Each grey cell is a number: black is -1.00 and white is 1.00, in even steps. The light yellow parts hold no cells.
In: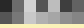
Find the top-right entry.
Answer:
-0.23
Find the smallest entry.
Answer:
-0.69
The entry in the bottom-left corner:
-0.33
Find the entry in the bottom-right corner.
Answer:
0.04

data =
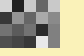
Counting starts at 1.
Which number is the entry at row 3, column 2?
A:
-0.29
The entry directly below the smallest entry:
0.16
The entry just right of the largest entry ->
0.00
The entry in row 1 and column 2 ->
-0.74
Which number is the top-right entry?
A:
0.58
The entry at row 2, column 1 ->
-0.56

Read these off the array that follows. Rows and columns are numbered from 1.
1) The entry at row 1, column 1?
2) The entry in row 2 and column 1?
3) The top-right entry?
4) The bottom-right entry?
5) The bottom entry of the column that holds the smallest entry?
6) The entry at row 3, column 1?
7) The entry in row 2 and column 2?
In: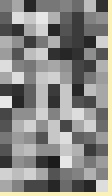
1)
0.02
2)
-0.25
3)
-0.62
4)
0.73
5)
-0.70
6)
-0.45
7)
0.73

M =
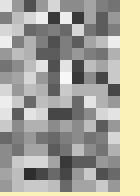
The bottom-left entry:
0.19
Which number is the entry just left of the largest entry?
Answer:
-0.18
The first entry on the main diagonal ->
0.78
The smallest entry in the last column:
-0.45
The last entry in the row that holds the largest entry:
0.58
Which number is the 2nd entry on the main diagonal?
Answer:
0.48
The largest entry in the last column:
0.86
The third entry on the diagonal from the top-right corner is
-0.10
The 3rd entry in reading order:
-0.37
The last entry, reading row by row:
0.19
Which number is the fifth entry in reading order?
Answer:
0.68
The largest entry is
0.94
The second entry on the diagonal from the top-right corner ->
-0.28
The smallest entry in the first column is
-0.18
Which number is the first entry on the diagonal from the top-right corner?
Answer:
-0.10
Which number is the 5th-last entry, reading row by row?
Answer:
-0.18
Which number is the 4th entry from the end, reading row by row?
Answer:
0.29
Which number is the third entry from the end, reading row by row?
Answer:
0.29
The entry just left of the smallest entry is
0.48
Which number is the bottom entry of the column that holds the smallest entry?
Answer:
0.58
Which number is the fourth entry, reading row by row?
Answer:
0.19
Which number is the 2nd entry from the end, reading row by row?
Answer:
0.58
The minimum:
-0.64
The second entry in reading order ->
0.19
